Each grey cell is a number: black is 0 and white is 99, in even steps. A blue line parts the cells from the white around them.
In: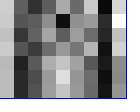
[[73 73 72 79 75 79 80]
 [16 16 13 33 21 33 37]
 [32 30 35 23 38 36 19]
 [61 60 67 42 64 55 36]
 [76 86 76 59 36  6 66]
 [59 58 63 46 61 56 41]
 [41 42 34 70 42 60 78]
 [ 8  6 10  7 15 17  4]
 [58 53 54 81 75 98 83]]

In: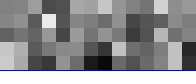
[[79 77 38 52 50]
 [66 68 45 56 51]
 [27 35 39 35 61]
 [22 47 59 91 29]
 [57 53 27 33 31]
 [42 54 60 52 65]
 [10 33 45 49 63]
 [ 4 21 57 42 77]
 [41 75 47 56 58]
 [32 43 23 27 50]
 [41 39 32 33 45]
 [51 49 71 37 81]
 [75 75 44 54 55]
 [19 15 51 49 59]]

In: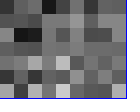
[[64 21 44 37 52 32 20]
 [25 38 48 33  8 33 37]
 [69 21 65 32 11 29 42]
 [45 38 48 45 46 47  9]
 [79 35 73 44 33 47 26]
 [40 56 34 48 50 58 44]
 [34 38 45 42 29 37 21]
 [33 49 38 42 30 52 38]
 [68 37 47 41 52 52 37]]

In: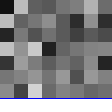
[[54 46 20 74 14 73  7]
 [26 51 61 57 47 38 73]
 [82 58 48 78 32 46 37]
 [41 45 36 13 44 55 34]
 [51 59 45 39 35 35 45]
 [47 31 38 46 25 17 49]
 [40 59 54 51 35 56 69]
 [43 50 14 52 29 18 42]]

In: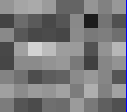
[[48 62 51 27 28 53 26 58]
 [33 54 44 54 62 34 42 64]
 [29 60 30 54 82 28 35 66]
 [43 58 36 57 73 29 28 60]
 [42 63 38 59 61 27 33 39]
 [60 48 54 47 60 54 53 39]
 [47 68 59 25 32 47 11 58]
 [37 50 52 52 57 49 45 50]
 [31 63 33 57 71 43 31 59]]

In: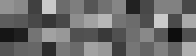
[[33  8 36 57]
 [39 12 34 53]
 [40 45 28 25]
 [17 63 21 78]
 [47 59 28 42]
 [41 31 55 49]
 [63 32 63 33]
 [59 22 71 44]
 [24 31 45 52]
 [46 43 42 13]
 [39 53 30 28]
 [50 34 79 50]
 [38  5 29 50]
 [68 31 66 28]]
